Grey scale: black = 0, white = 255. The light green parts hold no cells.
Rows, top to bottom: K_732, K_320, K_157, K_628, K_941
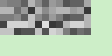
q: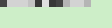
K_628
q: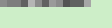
K_732

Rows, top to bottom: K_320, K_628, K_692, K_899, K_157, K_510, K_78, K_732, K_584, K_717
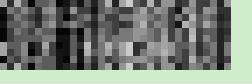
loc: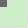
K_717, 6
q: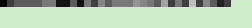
K_510
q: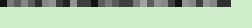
K_628
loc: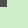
K_732, 30

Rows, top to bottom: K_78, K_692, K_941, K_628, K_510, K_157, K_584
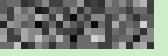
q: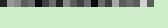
K_628
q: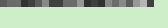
K_78
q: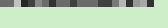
K_584
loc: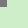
K_584, 17
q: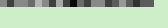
K_941
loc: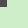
K_510, 9

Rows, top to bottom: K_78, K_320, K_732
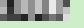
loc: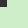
K_320, 2
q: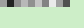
K_78

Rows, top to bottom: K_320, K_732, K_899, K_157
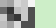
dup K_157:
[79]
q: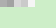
K_320
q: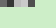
K_732
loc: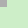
K_320, 1
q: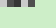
K_899

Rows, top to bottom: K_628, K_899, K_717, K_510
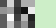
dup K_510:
[94]
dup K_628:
[173]
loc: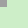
K_899, 2
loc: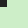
K_717, 5

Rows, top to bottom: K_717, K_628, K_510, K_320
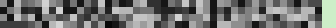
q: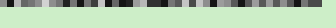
K_717
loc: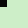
K_320, 16
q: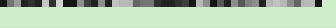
K_628
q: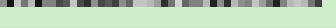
K_510
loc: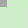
K_320, 28

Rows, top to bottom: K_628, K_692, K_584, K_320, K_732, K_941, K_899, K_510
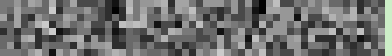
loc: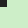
K_320, 37
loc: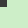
K_510, 51
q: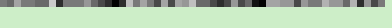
K_692
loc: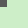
K_732, 20
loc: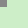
K_320, 33
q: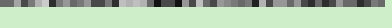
K_320

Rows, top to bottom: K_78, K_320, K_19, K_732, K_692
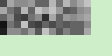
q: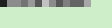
K_692
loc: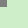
K_692, 10
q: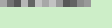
K_320

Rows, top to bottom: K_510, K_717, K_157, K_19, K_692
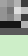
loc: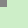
K_157, 2
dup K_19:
[20]
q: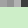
K_510
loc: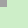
K_510, 1
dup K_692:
[89]

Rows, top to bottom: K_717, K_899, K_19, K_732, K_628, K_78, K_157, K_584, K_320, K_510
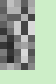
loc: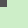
K_584, 5
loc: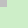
K_717, 2

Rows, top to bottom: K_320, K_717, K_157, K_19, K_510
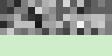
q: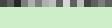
K_320
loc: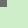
K_510, 4
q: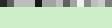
K_19
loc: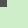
K_717, 13

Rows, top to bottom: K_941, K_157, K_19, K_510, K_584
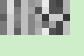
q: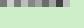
K_510
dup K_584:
[189]
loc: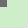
K_510, 7
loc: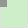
K_941, 5
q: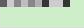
K_19

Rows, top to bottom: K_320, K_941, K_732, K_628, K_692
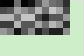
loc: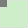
K_692, 2
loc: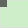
K_320, 9

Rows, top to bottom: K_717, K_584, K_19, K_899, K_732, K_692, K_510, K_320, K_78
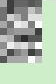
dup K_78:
[167]
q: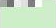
K_899
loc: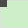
K_320, 2
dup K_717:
[101]

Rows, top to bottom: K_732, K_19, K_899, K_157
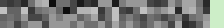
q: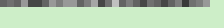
K_899
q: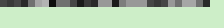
K_732
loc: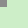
K_19, 8
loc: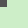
K_157, 21

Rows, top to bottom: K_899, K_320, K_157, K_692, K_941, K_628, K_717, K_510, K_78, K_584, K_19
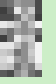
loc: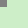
K_584, 5
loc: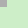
K_19, 4
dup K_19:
[91]
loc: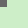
K_899, 1

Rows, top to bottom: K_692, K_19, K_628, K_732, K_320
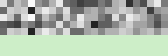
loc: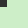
K_692, 19
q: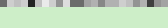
K_19

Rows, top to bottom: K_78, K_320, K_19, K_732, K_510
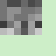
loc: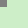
K_320, 6
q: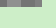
K_320
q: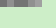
K_19
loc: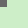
K_78, 4
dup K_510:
[201]

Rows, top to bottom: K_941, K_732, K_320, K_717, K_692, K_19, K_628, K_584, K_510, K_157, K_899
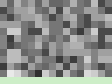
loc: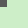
K_899, 12
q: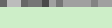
K_584
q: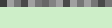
K_157
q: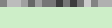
K_510
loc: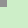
K_19, 13

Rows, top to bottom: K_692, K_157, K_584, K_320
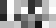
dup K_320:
[187]
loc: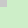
K_320, 3
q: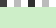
K_157
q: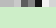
K_320

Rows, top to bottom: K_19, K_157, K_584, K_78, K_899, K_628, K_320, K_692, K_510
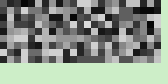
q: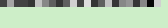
K_78
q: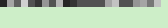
K_510

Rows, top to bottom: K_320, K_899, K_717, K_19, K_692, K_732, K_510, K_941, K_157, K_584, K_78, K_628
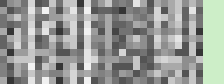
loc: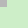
K_320, 28
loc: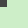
K_692, 17

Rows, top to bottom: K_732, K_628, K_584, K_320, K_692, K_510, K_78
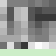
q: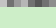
K_320
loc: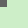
K_732, 8
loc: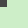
K_628, 6
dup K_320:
[113]
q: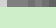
K_732
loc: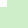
K_78, 6

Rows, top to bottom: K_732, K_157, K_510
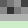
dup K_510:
[177]
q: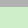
K_510
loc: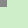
K_157, 1

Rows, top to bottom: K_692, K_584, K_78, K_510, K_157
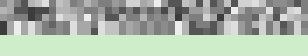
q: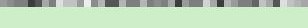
K_78
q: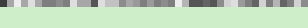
K_157
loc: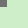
K_584, 8

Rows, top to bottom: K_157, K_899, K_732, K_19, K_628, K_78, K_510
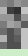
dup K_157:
[135]
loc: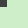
K_899, 2
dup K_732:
[150]

